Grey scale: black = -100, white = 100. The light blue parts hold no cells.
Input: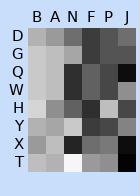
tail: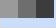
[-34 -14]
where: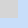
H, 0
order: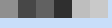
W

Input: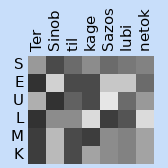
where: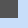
L, 5
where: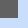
U, 2
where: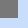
S, 5

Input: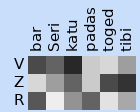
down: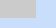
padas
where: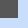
R, 0
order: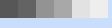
R
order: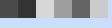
Z
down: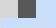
bar
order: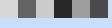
V

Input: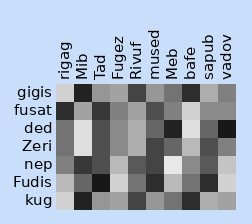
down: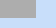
Rivuf
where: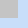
nep, 9

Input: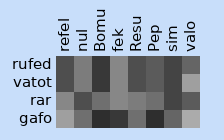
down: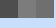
Resu
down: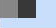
fek

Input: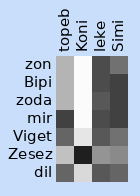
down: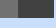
Simi
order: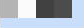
Bipi
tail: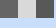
[-21]
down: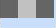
topeb
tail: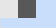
[-11]
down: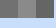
Simi
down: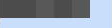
leke

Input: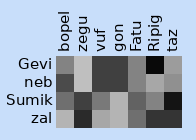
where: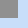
neb, 6
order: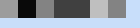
Gevi
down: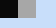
Ripig
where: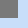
Sumik, 2
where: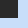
zal, 1
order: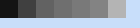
Sumik

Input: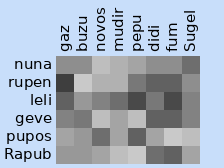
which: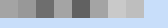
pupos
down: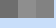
Sugel
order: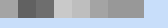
Rapub
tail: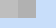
[ 29  11  11 -14]

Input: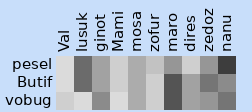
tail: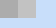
[ 18  62  18 -52]
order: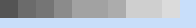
Butif
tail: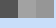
[-8]
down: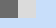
lusuk
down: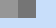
zedoz
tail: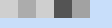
[-8  9]

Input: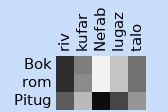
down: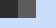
riv
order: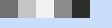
rom
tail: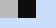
[-45  17]
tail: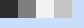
[-11]
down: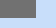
talo
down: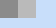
kufar

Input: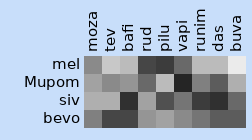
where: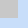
mel, 1
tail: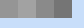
[-28 -28]

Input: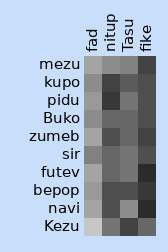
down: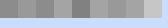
fad
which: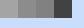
mezu
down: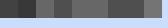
nitup
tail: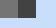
[-19]
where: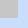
Kezu, 0
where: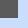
kupo, 2
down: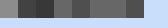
nitup

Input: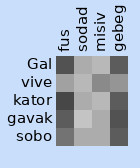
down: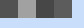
fus
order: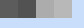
Gal
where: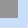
vive, 3
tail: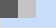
[ 35 -36]
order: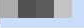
gavak
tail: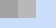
[ 8 17]
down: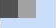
fus

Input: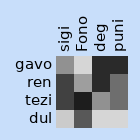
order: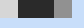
gavo
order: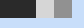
gavo
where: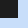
tezi, 1
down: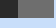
puni
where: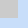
dul, 0
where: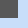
dul, 1

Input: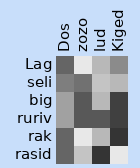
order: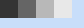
rak
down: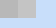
lud
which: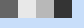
rak
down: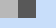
lud

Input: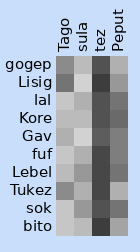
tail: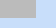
[-36 -17]
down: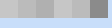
Tago
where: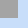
bito, 3
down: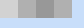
sula

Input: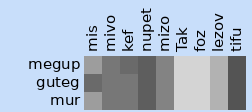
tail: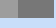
[-26   3  66  66  40 -34]
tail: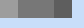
[  3  66  66  40 -34]

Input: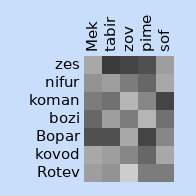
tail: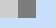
[-3]
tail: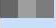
[ 42 -11]
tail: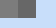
[32]
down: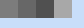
Mek
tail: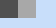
[-46   6]

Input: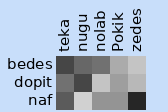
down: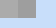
Pokik
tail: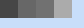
[54]
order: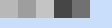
dopit
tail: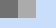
[54]
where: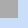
bedes, 3
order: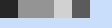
naf
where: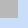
dopit, 4

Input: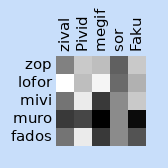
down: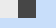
Pivid
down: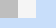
megif
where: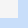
lofor, 2
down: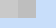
Pivid

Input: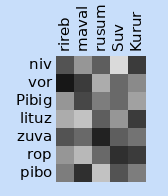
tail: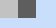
[ 18 -54]
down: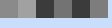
Kurur
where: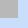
rop, 1
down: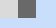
Suv
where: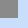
vor, 4
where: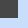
Pibig, 1
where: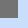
zuva, 4

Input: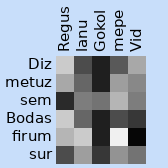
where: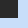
sem, 0
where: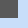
Diz, 3

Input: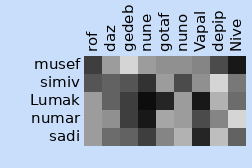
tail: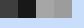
[-41   4  67]
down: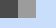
nuno
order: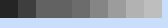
sadi
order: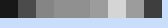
musef
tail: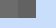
[-51   4  40 -71  49 -23]
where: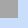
numar, 4
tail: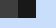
[ 30  22 -41   4  67]

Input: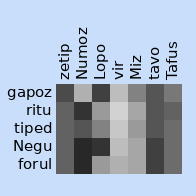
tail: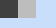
[  2 -33  -6]
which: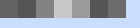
tiped
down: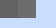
Tafus
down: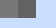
Tafus
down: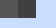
tavo
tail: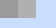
[ 30 -50 -15]
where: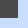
gapoz, 0

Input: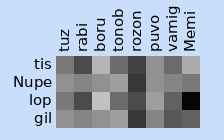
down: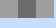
tonob
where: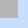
tis, 2
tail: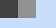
[-15  34]
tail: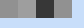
[ 4 -5]
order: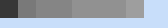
Nupe
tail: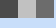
[-41  24 -24 -95]
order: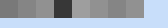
Nupe

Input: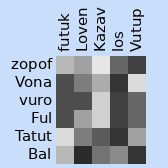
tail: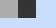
[71]
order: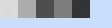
Vona
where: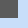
Tatut, 2
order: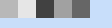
zopof
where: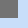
Bal, 2
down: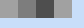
Loven

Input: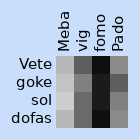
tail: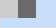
[-79   0]
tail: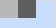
[-88   9]
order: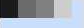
sol
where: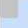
goke, 0
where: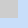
sol, 0
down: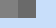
vig
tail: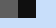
[9]

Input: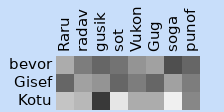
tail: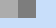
[-20 -10  16  26 -38 -20]
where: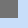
bevor, 3
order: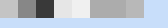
Kotu
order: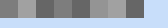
Gisef
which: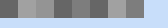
Gisef
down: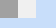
soga

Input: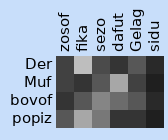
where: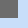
bovof, 3
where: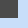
Der, 2
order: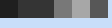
popiz
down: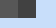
Gelag
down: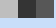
fika
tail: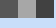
[-76]

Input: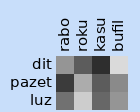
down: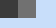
rabo
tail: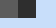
[71]
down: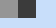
rabo
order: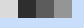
dit
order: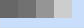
luz
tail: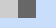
[17]
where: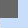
luz, 2

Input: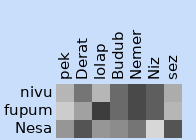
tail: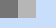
[-17 -43 -26  35]
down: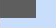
Niz
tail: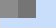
[ 69 -34]
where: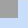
fupum, 1
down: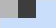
lolap

